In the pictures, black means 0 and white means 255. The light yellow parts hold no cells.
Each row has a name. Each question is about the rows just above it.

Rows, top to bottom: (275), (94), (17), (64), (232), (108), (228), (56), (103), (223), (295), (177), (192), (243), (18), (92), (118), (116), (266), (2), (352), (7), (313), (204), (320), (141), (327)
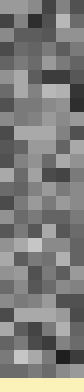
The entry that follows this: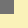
[177]
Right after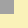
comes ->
[75]

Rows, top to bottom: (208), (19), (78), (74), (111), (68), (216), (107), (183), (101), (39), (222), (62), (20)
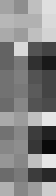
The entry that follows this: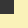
[10]
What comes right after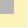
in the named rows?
[177]
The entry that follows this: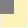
[83]
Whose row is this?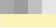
(183)
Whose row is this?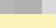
(19)

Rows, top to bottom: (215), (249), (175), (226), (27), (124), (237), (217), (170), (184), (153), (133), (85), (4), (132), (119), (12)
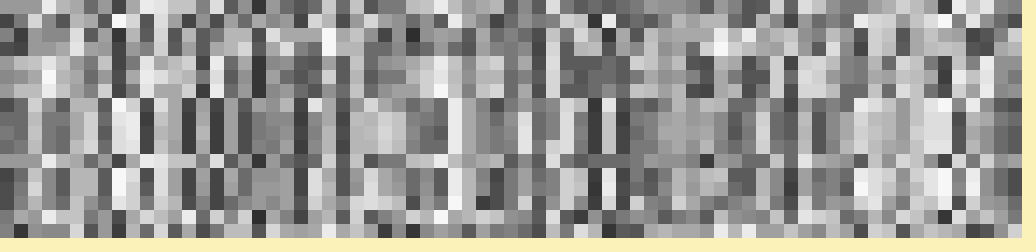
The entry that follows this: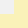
[145]
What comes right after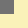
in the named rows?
[77]
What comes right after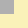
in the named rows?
[208]
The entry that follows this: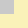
[107]
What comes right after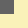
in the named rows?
[221]

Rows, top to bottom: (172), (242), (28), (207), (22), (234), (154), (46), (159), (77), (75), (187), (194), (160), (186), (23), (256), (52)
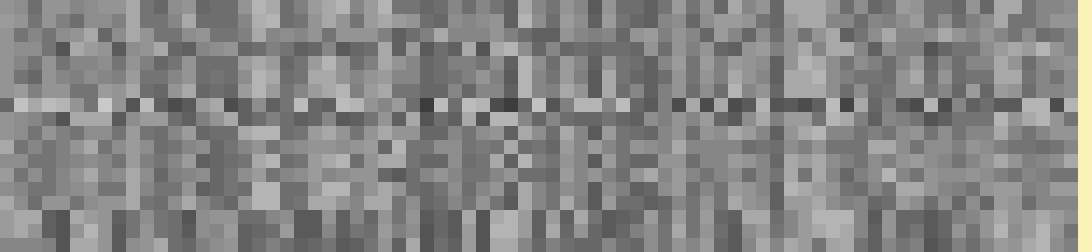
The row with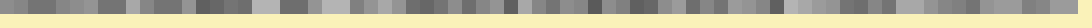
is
(160)
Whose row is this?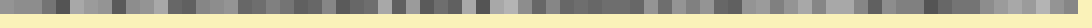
(207)
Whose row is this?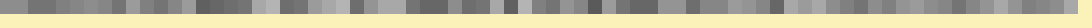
(187)
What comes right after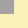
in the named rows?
[168]
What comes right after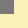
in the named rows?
[116]
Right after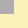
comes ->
[180]

